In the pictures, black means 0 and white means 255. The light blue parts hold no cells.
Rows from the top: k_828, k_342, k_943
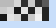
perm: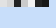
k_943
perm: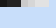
k_342
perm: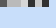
k_828
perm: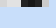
k_342
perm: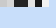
k_943

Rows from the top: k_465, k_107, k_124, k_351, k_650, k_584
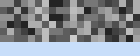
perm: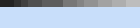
k_124
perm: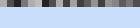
k_465
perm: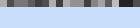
k_465
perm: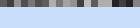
k_351
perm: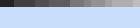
k_351

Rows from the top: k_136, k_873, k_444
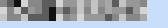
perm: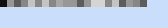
k_873
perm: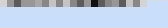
k_873
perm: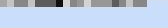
k_444
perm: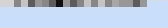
k_873
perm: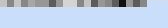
k_873

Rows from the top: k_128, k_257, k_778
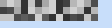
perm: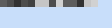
k_778
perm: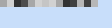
k_128
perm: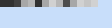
k_257

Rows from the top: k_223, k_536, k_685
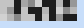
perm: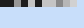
k_685
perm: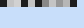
k_685
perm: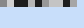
k_223
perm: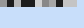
k_223
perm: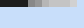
k_685
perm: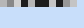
k_536

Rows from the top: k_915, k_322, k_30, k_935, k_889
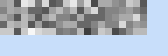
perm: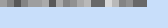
k_322
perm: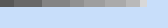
k_322
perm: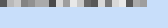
k_915

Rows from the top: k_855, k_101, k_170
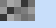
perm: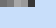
k_855
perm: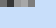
k_855
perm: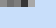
k_170
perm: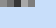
k_170
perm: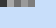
k_855

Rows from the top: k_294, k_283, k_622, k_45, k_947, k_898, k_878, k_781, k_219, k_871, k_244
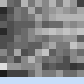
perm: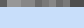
k_898
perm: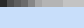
k_947
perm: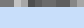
k_878
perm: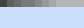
k_294
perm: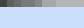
k_622
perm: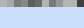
k_294

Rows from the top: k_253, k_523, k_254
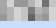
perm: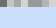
k_253
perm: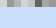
k_254
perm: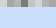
k_523

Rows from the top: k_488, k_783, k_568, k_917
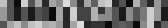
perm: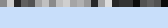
k_917
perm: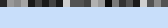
k_783

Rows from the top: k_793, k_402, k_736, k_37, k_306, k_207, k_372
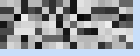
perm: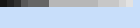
k_207
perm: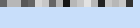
k_372
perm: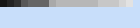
k_793
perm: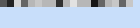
k_207

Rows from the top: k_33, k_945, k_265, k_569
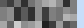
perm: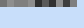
k_945
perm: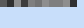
k_945
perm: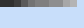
k_265
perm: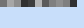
k_265
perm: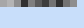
k_33
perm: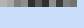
k_265

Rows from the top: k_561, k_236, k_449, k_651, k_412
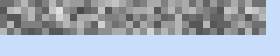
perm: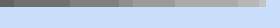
k_561
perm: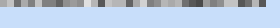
k_236
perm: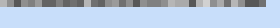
k_449
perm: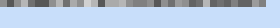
k_449
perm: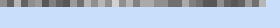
k_412
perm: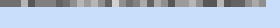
k_651
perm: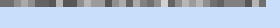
k_651

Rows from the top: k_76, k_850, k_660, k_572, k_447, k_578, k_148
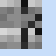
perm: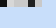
k_447
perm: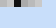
k_76
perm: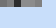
k_148
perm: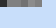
k_572
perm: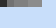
k_148

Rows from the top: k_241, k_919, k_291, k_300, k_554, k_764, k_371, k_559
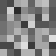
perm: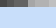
k_241
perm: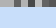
k_559
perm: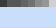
k_300
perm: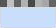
k_241

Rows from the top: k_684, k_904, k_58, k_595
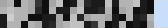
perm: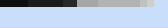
k_58
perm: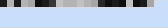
k_684
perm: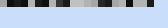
k_595
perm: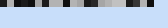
k_595
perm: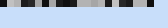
k_904
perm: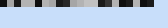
k_595
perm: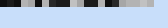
k_904

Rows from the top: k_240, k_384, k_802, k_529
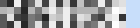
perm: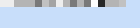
k_384
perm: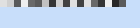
k_240
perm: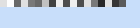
k_529
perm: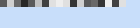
k_240

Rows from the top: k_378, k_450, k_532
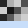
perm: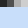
k_378
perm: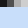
k_450
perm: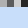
k_532
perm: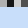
k_450
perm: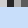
k_532
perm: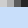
k_532

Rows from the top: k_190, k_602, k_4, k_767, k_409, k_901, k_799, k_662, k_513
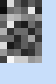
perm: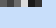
k_799
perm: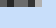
k_409
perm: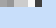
k_513
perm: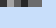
k_901
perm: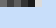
k_799
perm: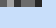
k_901

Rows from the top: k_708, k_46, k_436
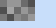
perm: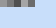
k_46
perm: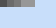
k_708
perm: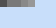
k_436
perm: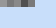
k_436
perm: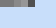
k_436
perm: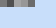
k_46
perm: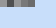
k_708

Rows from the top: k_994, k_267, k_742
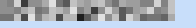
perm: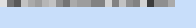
k_994
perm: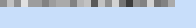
k_994
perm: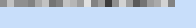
k_267
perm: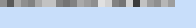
k_994

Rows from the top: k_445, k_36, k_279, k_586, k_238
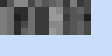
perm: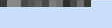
k_586
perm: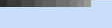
k_238
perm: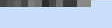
k_586

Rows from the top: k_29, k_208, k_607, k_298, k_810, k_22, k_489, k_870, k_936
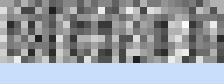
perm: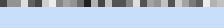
k_936
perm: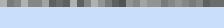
k_489
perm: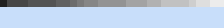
k_208

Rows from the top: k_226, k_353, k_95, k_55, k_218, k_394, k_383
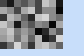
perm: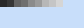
k_95
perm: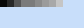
k_218
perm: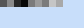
k_218
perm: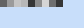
k_383
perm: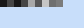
k_226

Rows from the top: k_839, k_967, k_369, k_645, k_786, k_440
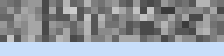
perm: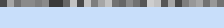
k_967
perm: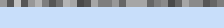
k_440

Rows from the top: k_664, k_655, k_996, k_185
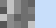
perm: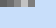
k_664
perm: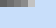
k_664
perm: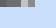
k_996
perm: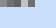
k_996
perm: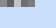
k_664
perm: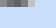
k_664
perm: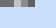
k_996

